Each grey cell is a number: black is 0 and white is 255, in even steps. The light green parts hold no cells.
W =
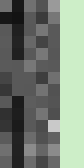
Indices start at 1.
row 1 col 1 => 113
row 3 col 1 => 89
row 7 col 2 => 89
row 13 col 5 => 139
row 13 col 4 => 102
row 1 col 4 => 83
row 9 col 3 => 93
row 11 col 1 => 52
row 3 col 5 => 89
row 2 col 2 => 19
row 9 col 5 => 84
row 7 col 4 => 62
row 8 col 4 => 115
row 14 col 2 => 33
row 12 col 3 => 108
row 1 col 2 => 24
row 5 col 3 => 89
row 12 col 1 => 91

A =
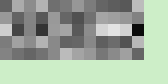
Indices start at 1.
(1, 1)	98
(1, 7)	151
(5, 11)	160
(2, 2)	99
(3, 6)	165
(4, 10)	108
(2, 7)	80
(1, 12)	188
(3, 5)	155
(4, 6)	99
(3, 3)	131
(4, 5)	137
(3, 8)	140
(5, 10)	138
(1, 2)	171
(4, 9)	95
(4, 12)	184
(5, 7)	164
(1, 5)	111

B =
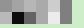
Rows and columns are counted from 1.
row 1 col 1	147
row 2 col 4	170
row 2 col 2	12

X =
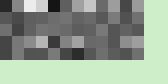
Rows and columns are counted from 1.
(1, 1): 40
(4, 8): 105
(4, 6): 131
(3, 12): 88
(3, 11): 98
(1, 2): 135
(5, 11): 82
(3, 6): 106
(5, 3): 83
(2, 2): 74
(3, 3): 97
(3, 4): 116
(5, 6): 69
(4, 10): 85
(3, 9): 121
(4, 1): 69

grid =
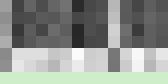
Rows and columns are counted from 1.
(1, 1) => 158
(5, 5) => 198
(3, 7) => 39
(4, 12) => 83
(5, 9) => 209
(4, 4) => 100
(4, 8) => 71
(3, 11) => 110
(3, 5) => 108
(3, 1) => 153
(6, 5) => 183
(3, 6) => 94
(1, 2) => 67
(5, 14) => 230
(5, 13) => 194
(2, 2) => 74
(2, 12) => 81
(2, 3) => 76
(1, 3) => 100
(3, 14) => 87
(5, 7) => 251
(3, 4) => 70
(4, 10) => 203
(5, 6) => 204
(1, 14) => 82

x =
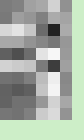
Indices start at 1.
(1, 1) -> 124
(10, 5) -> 218
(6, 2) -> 203
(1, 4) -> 168
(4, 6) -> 151
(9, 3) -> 113
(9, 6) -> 167
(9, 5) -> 210
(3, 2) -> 227
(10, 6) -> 147
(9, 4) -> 151
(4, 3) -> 147
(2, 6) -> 164
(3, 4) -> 107
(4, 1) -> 168
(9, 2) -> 113
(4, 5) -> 119

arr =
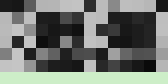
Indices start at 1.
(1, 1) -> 26
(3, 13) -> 36
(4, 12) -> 29
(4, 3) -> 195
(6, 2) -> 197
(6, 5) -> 29
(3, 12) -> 29
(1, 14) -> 23
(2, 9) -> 187
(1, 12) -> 188
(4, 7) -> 44
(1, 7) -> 195
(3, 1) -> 186
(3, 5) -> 23
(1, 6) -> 193
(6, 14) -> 181
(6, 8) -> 192
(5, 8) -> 77
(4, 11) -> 20
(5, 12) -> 80
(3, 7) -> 17
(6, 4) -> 54
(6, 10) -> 67
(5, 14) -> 157
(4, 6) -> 136
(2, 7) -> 52

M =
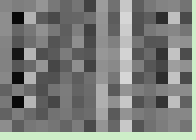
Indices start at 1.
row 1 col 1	134
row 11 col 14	125
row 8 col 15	139
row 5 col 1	130
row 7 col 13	101
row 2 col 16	74
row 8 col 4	79
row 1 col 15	134
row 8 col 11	147
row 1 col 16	115
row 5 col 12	85
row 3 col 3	119
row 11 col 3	119
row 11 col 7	124
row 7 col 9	150
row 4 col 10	128
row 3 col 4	145
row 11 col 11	200
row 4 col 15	149
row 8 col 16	140
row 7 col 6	113
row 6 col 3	105
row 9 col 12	81
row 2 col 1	142
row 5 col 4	79
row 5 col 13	106
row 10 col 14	127
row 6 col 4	149
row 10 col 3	106
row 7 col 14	45
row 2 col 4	91
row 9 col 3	181
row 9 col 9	175
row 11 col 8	74
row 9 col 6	123
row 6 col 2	86

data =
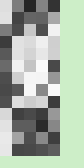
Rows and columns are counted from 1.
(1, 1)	222
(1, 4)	131
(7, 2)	207
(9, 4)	213
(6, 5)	73
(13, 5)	93
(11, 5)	135
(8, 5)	249
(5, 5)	208
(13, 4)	80
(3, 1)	124
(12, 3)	78
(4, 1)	60
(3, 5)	242
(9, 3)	204
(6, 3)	196
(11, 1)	226
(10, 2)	65
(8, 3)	247

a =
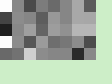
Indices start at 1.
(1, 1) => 253
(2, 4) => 93
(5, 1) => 105
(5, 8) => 136
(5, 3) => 207
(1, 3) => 74
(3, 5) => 157
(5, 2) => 114
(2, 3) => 134
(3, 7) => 182
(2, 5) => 152
